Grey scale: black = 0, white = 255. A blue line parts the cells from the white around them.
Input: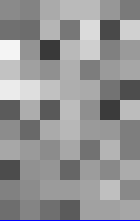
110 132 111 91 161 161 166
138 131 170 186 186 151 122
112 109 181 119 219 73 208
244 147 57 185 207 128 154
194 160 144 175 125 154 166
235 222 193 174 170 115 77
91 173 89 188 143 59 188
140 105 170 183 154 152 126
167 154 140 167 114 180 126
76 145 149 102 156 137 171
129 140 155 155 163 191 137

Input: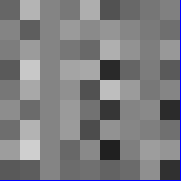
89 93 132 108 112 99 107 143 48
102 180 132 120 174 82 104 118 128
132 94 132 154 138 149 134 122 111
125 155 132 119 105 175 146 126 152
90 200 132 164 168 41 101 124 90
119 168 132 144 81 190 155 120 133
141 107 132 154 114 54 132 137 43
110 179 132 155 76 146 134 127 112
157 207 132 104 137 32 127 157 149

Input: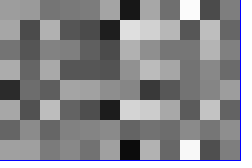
160 159 123 136 114 160 12 178 103 248 79 126
157 154 117 121 124 164 23 167 111 251 75 126
166 75 177 85 75 30 223 209 183 86 190 102
116 85 130 127 95 75 177 143 118 118 180 128
172 101 169 86 86 83 145 187 166 115 136 107
43 109 94 164 161 142 134 57 87 115 133 157
167 81 189 99 78 28 212 204 168 91 195 99
101 139 102 129 132 138 100 114 109 138 118 142

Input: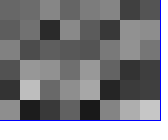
142 28 57 97 25 132 174 198
103 108 134 101 124 133 64 84
93 113 42 137 91 56 145 141
129 76 94 88 84 121 146 118
82 151 145 111 152 99 51 62
51 190 105 142 167 37 59 63

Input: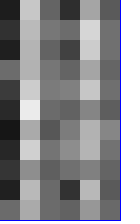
107 170 107 98 151 105
29 199 100 46 165 90
49 186 119 108 214 112
31 180 99 65 204 112
108 178 118 100 165 101
59 204 123 128 198 111
41 235 107 98 133 94
22 170 87 124 178 134
39 208 116 141 180 114
53 142 95 112 128 100
32 185 106 50 184 90

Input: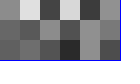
96 110 83 42 143 77
140 224 68 216 60 145
103 89 140 81 144 121
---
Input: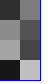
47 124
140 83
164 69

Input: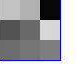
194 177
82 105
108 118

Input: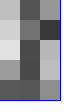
191 84
210 114
226 74

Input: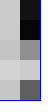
203 18
203 6
196 144

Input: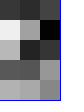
55 44
239 161
184 35

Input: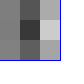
126 85
125 56
129 94

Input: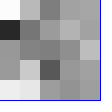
252 185
40 118
152 131

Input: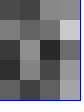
75 67
124 98
58 143
